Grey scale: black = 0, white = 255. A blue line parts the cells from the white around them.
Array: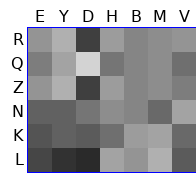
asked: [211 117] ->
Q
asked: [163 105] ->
K
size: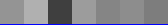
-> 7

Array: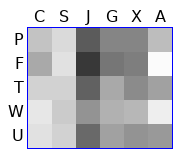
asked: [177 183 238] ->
W
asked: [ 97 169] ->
T

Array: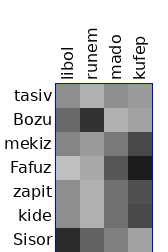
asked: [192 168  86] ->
Fafuz
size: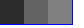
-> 3
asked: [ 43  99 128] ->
Sisor
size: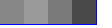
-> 4
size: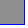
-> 1
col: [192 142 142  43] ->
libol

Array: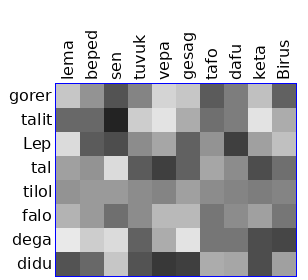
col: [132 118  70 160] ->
Birus
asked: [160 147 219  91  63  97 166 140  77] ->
tal
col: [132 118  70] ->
Birus
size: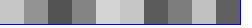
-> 10
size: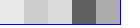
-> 5

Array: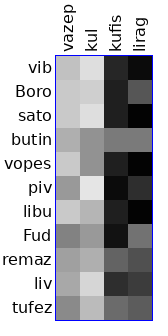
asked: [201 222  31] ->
sato
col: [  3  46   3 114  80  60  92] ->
lirag

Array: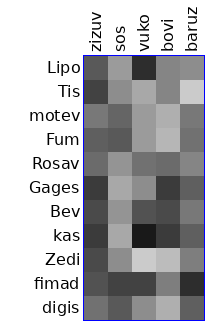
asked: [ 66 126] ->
fimad
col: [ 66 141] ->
vuko
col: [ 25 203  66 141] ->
vuko
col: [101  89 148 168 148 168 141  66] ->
sos

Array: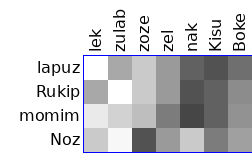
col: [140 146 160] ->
Boke
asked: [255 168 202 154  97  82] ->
lapuz
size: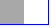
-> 2
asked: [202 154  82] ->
Rukip
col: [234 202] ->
lek

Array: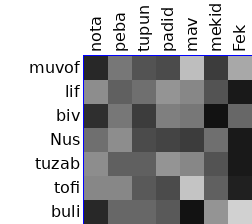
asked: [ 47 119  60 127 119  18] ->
biv
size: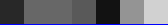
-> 7
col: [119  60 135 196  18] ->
mav
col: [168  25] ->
Fek
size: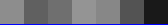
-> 7
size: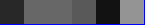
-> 6

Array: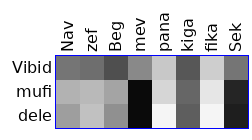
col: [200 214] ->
pana
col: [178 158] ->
Nav
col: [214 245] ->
pana
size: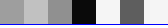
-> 7
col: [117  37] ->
Sek

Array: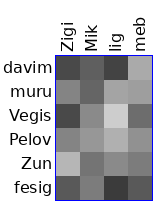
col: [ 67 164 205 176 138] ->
lig
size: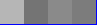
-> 4
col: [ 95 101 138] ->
Mik
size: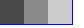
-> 3
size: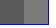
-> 2

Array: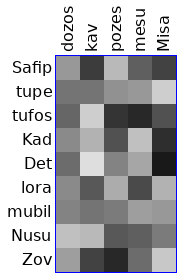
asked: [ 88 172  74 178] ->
lora
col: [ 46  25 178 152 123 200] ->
Misa
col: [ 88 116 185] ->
kav

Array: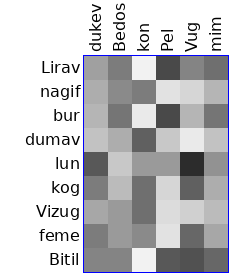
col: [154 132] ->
Bedos
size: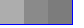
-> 3
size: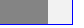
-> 3
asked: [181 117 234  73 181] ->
bur
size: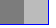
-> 2

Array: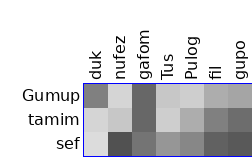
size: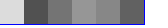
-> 6
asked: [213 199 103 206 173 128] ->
tamim
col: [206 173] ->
Pulog
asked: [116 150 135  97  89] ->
sef
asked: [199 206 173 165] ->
Gumup
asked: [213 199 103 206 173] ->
tamim

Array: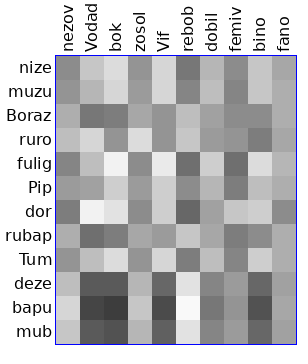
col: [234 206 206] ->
Vif
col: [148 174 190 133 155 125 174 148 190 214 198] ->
nezov
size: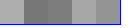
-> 5
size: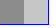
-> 2
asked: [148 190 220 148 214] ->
Tum

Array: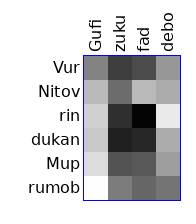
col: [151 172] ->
debo
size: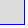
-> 1
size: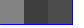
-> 3
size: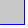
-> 1
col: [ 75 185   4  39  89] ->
fad
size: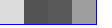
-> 4
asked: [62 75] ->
Vur

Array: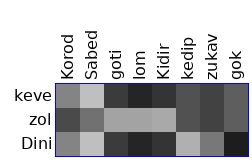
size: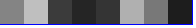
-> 8
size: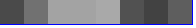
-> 8
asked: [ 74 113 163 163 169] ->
zol
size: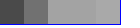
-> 5

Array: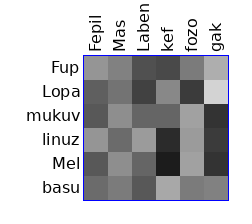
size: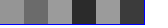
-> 6
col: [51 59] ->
gak
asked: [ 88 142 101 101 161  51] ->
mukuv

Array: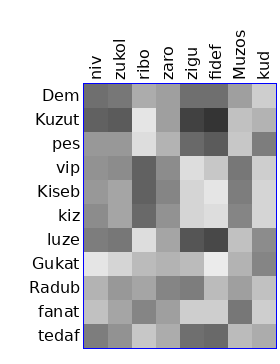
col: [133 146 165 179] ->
zaro
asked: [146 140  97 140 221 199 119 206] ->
vip

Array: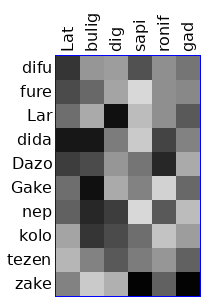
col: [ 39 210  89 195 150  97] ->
ronif
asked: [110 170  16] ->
Lar
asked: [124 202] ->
dida
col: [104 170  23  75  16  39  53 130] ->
bulig
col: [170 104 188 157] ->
gad

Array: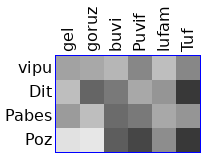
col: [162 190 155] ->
gel
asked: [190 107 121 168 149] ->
Pabes
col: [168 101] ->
goruz
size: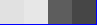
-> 4
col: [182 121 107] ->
buvi
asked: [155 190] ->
Pabes
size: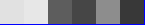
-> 6

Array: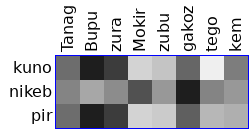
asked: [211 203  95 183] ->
pir
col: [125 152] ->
kem

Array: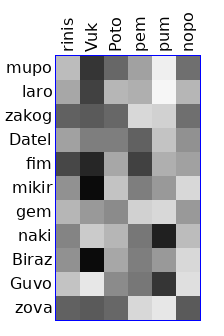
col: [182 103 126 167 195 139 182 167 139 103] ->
Poto
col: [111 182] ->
nopo
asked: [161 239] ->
mupo
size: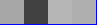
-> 4
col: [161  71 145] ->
rinis

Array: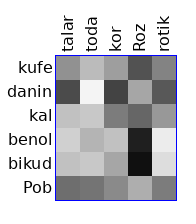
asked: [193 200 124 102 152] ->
kal
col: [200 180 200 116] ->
toda
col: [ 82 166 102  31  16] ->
Roz
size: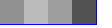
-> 4
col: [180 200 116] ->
toda
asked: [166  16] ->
bikud
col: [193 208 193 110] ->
talar

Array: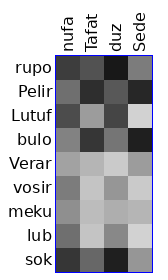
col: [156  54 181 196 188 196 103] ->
Tafat
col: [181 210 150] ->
Sede

